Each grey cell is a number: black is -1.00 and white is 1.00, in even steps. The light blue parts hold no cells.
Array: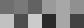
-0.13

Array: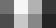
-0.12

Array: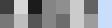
-0.51

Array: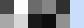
-0.44

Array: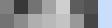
0.00

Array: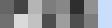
-0.20
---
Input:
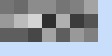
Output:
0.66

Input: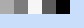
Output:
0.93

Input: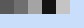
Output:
0.54

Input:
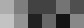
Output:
0.53

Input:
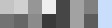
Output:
0.87

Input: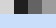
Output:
0.66

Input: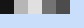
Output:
0.76

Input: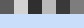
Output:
0.65
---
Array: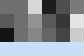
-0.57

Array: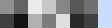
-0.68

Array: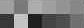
-0.39

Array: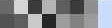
0.02

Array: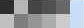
0.34

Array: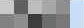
-0.15

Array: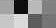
-0.28

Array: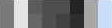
-0.64

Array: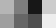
-0.39
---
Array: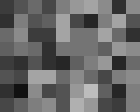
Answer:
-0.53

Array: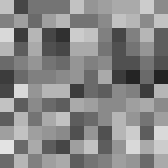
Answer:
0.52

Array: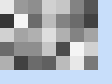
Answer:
0.82

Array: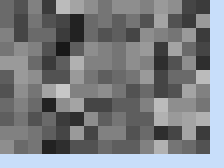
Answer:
-0.17

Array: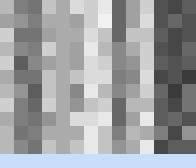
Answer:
0.44

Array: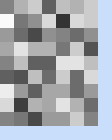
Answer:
0.03

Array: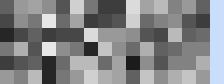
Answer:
-0.24
